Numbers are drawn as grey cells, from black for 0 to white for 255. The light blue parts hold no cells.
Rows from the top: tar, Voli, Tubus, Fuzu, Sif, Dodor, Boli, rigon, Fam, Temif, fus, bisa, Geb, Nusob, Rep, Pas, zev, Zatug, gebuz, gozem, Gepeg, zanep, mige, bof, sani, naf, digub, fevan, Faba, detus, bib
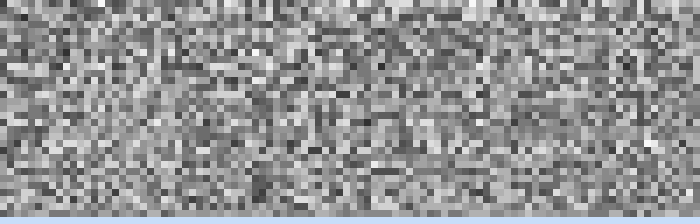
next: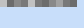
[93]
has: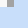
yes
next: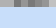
[121]

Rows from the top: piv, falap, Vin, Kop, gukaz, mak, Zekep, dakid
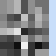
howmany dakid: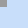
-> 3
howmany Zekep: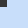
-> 4
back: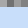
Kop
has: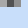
no
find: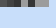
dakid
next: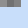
[156]

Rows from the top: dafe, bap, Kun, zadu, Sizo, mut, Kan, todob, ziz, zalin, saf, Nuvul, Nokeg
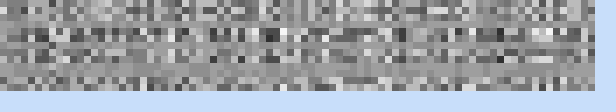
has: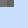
yes
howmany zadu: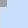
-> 48
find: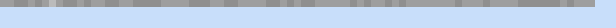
zalin
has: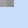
yes
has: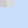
yes
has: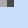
yes

